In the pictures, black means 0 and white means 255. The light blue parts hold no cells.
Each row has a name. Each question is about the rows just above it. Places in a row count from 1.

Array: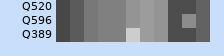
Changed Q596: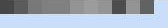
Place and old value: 10, [140]
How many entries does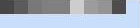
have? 9

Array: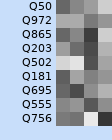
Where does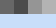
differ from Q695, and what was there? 3, [142]
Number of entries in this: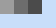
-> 3

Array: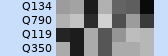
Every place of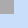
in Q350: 1 3 5 6
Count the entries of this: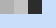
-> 3
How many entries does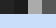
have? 4

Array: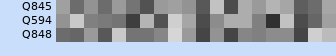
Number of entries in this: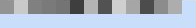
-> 13
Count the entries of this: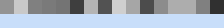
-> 16
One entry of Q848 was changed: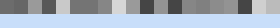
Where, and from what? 17, [140]
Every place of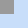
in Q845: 5 8 15
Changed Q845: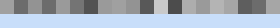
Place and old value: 12, [194]

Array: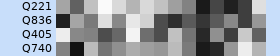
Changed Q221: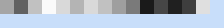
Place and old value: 10, [130]
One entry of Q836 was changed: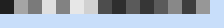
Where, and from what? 5, [136]
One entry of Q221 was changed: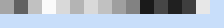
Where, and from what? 15, [223]
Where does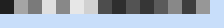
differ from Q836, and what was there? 10, [90]

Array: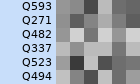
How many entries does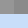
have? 2
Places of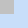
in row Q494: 1 4
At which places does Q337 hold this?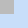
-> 1 3 4 6
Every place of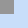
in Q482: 1 5
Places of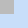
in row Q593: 4
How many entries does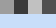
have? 4

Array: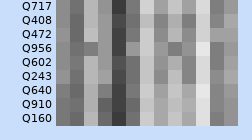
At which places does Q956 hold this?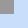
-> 4 6 8 13
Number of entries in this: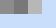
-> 3

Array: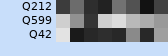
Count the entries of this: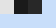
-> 3
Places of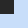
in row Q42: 3 5 7
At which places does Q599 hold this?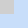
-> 1 4
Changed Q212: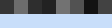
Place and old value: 1, [60]
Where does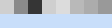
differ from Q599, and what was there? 2, [145]
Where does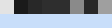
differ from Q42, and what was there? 5, [40]

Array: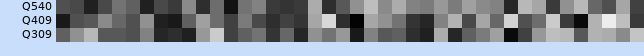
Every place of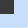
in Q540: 9 16 18 36
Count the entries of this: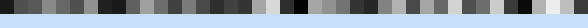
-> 42
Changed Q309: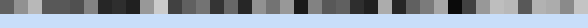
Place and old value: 32, [160]
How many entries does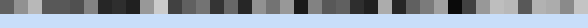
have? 42
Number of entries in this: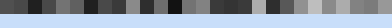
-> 28

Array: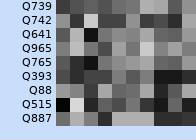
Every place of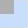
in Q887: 2 5 6 7
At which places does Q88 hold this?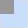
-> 1
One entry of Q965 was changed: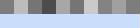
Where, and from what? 5, [160]
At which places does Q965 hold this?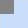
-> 8
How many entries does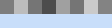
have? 8
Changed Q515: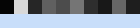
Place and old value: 7, [54]
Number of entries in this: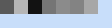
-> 7

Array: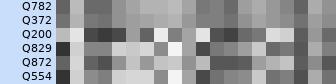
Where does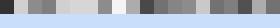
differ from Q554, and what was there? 10, [164]
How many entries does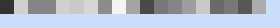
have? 19
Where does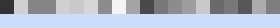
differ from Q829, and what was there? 13, [133]
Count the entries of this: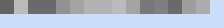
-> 15
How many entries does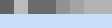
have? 8

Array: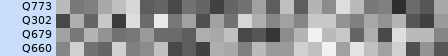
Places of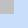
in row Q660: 8 19 23
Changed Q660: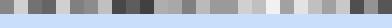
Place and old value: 25, [208]
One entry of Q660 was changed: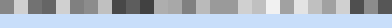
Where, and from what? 27, [147]
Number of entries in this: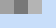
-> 3

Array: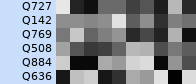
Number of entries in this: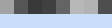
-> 8
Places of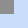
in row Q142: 1 2 4 7
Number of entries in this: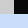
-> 2

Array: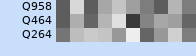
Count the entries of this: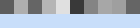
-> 10
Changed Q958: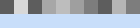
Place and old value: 5, [196]
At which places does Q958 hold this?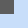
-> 1 3 8

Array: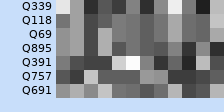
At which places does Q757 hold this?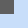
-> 4 5 6 12
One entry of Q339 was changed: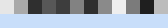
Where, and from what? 2, [161]
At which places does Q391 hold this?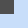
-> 2 12
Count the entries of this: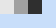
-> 3
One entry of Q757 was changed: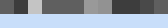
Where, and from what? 1, [87]
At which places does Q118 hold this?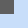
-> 4 7

